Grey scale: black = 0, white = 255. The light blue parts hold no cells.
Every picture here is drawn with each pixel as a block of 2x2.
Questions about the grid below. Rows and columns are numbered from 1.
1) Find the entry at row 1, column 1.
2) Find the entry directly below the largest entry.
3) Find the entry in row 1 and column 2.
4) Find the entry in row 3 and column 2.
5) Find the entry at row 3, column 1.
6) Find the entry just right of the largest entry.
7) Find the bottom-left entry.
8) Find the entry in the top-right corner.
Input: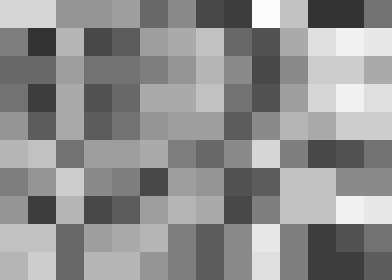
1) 214
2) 82
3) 214
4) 104
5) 104
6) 193
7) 181
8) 114

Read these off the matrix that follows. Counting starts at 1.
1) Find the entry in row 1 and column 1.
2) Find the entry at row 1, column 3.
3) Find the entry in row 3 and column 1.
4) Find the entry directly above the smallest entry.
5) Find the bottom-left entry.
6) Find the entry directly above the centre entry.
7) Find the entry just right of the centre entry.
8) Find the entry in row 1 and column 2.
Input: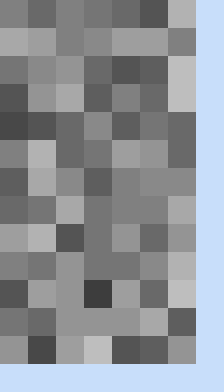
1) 128
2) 128
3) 117
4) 117
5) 148
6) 117
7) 128
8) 105

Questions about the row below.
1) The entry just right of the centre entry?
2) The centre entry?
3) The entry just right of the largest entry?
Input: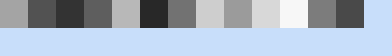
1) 206
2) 114
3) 124

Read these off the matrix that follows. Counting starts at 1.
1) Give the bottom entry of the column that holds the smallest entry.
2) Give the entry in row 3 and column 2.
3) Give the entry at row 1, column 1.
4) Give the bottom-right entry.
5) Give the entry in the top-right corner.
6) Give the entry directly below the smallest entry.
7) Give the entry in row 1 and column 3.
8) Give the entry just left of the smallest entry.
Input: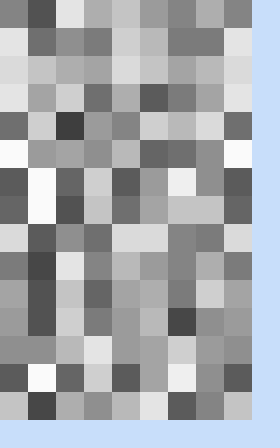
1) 174
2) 196
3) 132
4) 196
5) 132
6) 164
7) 228
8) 207

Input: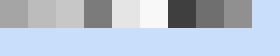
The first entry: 165
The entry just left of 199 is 188
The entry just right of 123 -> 229

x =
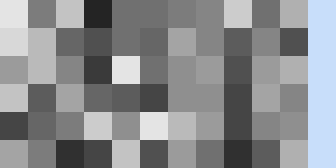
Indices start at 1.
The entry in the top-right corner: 176
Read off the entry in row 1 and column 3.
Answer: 195
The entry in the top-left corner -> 228
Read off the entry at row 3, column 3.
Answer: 133
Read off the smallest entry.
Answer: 36
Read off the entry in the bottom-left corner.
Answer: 164
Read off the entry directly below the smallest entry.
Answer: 80
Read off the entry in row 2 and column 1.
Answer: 216
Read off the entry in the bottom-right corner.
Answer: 176
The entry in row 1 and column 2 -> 124
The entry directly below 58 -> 102
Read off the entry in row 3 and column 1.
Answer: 155

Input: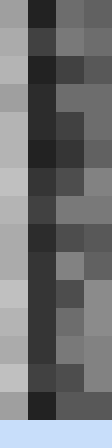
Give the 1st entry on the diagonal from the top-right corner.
97
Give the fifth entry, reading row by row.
171
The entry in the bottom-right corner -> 88
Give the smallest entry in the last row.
34
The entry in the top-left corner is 159
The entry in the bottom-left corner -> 159
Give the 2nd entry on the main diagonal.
65
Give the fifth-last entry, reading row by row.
130
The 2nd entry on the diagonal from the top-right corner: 121

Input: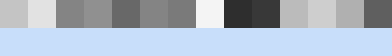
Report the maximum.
244
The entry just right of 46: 56

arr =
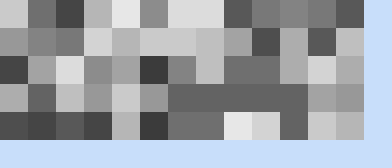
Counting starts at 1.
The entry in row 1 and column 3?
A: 69
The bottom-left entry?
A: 78
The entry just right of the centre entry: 191
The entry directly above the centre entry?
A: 202
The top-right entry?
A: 88
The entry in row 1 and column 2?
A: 111
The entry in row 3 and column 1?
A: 69
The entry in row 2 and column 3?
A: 120
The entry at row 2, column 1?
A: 152
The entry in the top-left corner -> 202
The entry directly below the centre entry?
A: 99
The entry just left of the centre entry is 59
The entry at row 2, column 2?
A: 131

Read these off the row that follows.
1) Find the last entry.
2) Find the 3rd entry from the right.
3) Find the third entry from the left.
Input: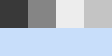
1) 196
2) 133
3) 237

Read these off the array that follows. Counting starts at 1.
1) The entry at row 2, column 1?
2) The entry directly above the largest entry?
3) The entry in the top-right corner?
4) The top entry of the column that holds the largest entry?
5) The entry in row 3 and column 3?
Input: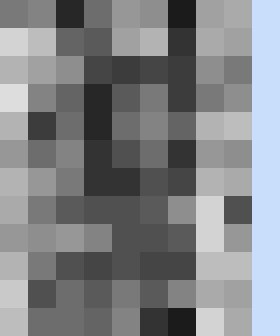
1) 211
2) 179
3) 170
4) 121
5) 142
